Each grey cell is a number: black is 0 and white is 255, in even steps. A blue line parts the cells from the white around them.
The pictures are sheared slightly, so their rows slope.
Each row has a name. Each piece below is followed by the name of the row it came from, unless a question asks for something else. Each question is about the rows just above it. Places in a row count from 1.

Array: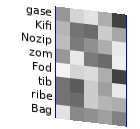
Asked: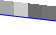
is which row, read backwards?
Kifi
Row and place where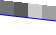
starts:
tib, 1
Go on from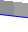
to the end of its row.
[129]

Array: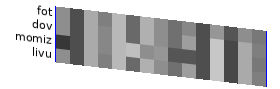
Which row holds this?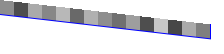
dov
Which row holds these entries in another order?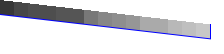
momiz
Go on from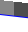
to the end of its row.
[150  85 142 120]
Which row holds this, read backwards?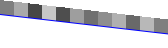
livu

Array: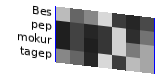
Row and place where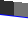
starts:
pep, 6
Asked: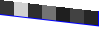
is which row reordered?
pep
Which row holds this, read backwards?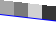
mokur
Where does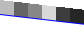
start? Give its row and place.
Bes, 1
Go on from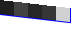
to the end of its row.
[ 46 115]

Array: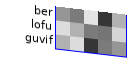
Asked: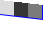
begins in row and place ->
guvif, 2
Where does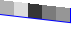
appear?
guvif
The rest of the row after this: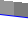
[228  54 177]
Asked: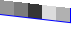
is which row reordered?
guvif
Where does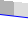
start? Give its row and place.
guvif, 1

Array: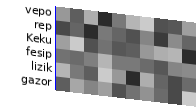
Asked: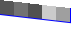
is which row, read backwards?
Keku
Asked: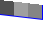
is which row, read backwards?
gazor
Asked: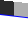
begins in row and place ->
lizik, 6
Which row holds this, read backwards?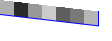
lizik
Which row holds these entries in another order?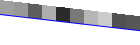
vepo
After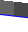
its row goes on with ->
[107]

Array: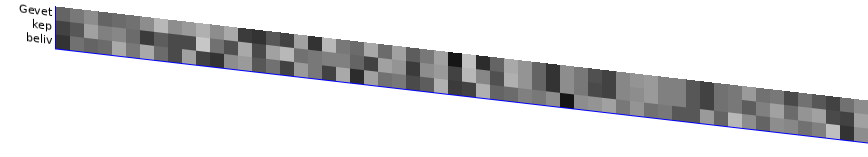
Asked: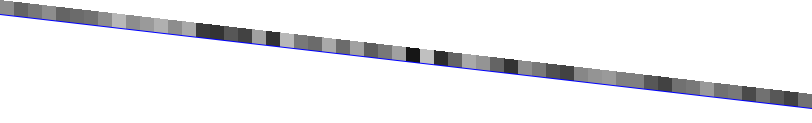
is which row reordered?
Gevet
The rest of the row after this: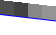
[154 128 128  87  66 113 120 154 113 120  74 113  87  66 113 141]
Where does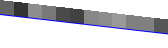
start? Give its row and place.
kep, 35
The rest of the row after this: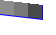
[ 66 135 141 154 128 128  87  66 113 120  93 128 161 107 148 161  74  66
 161]

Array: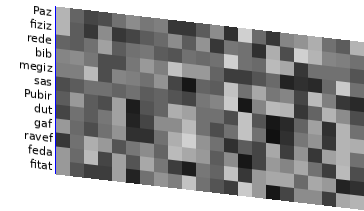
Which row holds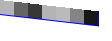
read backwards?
sas
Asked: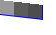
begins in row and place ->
Pubir, 2
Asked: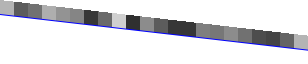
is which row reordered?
Paz
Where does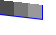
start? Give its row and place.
bib, 5
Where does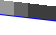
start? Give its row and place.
bib, 11

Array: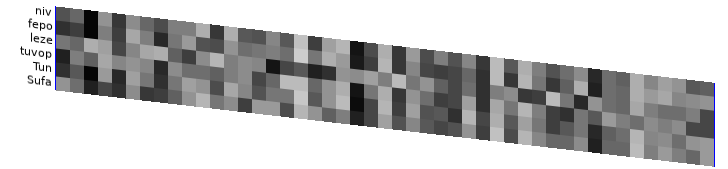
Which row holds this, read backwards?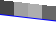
leze
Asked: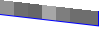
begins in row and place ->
leze, 39
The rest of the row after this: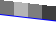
[ 48 118  88 154 126 110 140 126 140  70  70]
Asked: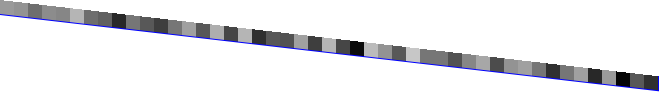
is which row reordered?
Tun
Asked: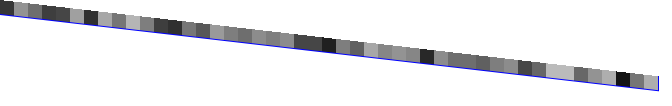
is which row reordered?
tuvop

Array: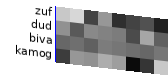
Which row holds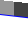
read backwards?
zuf
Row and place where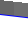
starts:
biva, 1
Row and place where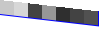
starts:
zuf, 1

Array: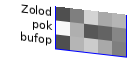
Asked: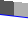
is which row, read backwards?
pok
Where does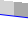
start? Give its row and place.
Zolod, 3
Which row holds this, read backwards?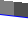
Zolod
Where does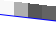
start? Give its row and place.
pok, 1
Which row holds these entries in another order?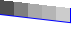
bufop
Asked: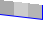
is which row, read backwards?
bufop
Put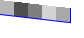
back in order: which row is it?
Zolod

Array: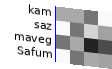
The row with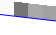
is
Safum
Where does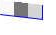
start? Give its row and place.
saz, 1
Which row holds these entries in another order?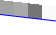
Safum
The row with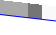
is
kam

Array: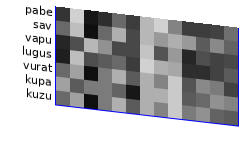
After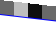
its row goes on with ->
[175  72 183 153 175 153  91 137  99]
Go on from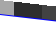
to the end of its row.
[91]
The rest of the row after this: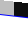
[105 175  72 183 153 175 153  91 137  99]
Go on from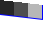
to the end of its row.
[145  72  72 196  84 153  38  78  66  72]
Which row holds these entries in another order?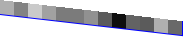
kuzu
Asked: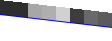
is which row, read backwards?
lugus
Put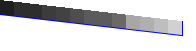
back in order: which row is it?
lugus

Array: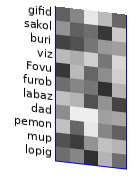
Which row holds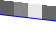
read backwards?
pemon
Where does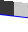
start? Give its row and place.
sakol, 4
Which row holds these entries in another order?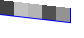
labaz
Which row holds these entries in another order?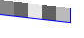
gifid
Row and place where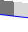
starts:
viz, 4
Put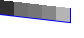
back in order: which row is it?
furob

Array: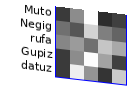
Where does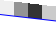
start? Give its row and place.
datuz, 2
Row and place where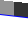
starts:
datuz, 3

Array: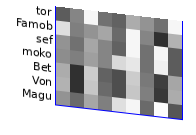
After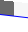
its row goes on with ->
[133  48 178]
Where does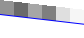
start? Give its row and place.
Magu, 1
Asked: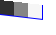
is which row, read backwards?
Famob
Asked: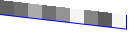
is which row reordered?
tor
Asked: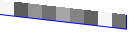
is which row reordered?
sef

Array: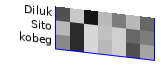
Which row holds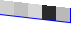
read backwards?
Sito
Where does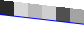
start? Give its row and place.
kobeg, 2
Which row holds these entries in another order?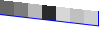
Sito
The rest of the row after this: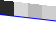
[ 80 163]
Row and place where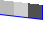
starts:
kobeg, 4

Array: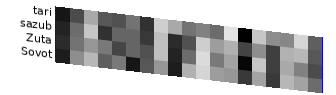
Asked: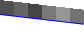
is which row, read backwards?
Zuta
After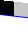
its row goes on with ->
[142 135 213  95]
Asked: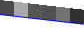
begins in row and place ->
tari, 2
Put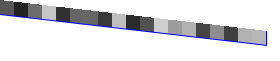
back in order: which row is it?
sazub
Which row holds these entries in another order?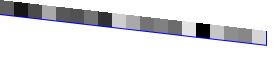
tari

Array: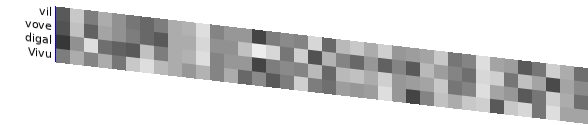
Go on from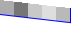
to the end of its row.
[172 151 178 132 172 104 138  89 125 207 125 111 157 151 157 222 151  68
 132 193 172 200 207  89 200 215 118 222 164 164]
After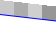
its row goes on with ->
[157 164 200 118 132 222 164 157  89 118 207 172 111]
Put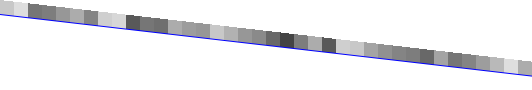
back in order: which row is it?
vil
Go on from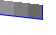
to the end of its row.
[ 89 172 172 215 145 145 193 237 215 118 207  82 178 132 104 151  97 132
  89 185 157 132 111 215 207 118 193 164  74 164 138]
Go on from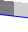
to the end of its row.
[125 111 157 151 157 222 151  68 132 193 172 200 207  89 200 215 118 222
 164 164]
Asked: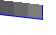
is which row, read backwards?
vove
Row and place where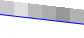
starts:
Vivu, 6

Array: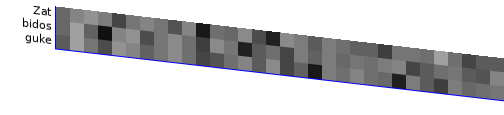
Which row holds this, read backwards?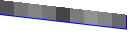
Zat
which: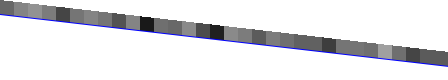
Zat
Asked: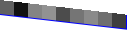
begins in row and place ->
bidos, 3
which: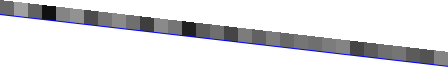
bidos
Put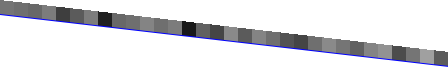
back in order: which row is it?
guke
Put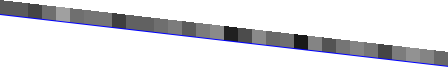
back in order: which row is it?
Zat

